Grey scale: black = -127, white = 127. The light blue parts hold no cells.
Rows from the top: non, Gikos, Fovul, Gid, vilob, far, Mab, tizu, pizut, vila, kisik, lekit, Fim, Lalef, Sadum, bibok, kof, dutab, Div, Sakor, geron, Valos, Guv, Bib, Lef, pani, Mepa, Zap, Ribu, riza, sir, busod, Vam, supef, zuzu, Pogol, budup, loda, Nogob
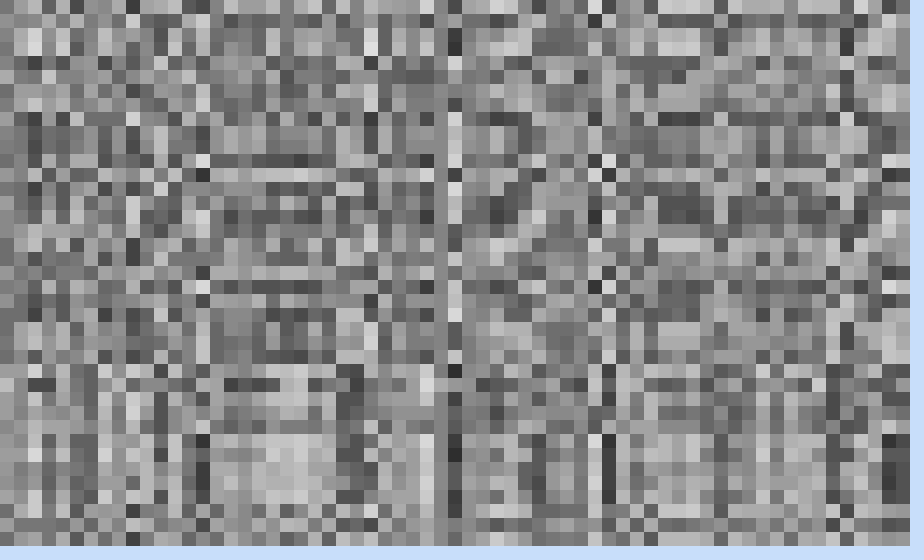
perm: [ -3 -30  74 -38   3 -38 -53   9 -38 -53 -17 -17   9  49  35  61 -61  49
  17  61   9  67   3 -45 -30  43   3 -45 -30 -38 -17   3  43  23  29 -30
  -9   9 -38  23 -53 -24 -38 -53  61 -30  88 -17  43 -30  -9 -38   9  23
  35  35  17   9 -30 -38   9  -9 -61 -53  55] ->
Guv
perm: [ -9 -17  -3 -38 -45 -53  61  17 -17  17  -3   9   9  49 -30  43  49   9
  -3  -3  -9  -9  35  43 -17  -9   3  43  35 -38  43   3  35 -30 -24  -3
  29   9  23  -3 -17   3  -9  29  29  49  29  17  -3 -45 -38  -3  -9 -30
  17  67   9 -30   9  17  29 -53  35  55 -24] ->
kisik

